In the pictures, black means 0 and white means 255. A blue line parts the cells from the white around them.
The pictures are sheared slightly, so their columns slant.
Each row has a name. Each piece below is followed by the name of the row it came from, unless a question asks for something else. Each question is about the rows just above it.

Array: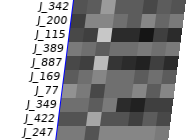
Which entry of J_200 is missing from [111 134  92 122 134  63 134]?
[102]
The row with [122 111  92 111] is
J_389
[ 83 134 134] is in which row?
J_247
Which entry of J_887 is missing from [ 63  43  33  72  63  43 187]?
[53]

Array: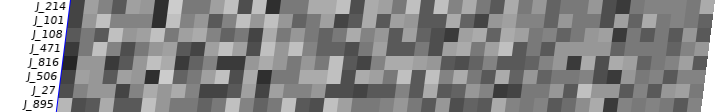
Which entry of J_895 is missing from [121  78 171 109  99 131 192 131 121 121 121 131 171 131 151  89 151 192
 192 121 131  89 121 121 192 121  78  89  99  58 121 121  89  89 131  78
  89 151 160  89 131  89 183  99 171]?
[141]
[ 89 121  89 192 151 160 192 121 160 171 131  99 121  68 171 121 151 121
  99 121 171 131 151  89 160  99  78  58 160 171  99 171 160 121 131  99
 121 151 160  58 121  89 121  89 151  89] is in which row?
J_108
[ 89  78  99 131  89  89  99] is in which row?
J_816
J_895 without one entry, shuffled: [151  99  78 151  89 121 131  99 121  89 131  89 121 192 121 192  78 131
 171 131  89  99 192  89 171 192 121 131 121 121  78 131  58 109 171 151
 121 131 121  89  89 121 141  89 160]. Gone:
[183]
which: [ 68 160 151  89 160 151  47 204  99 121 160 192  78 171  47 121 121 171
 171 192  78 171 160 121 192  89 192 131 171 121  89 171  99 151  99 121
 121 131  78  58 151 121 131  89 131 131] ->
J_506
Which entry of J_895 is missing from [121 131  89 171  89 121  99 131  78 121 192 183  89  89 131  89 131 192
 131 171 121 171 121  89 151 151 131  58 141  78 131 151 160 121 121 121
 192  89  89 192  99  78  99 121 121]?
[109]

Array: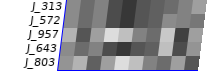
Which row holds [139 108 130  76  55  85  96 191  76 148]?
J_643
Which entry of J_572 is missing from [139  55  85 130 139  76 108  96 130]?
[119]
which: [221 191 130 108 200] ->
J_957
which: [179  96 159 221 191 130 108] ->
J_803

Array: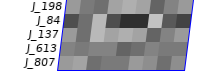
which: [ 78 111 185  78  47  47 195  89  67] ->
J_84
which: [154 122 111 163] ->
J_198

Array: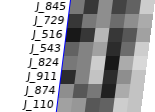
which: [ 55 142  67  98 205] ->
J_845
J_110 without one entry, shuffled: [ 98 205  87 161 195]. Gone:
[151]
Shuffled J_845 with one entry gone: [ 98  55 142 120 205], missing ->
[67]
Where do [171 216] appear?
J_824
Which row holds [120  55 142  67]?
J_845

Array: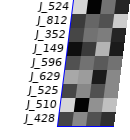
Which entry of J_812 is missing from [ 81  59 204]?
[102]
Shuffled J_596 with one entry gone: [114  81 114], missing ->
[90]
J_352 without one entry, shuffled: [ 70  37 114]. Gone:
[125]
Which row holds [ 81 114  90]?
J_596
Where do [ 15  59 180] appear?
J_149

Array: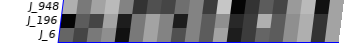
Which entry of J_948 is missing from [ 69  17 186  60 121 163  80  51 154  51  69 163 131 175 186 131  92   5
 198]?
[111]
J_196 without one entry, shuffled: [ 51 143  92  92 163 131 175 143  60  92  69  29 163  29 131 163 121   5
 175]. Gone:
[40]
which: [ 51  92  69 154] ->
J_948
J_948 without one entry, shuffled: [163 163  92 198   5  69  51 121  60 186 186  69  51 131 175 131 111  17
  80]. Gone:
[154]
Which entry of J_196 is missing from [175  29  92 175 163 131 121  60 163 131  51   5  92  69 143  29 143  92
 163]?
[40]

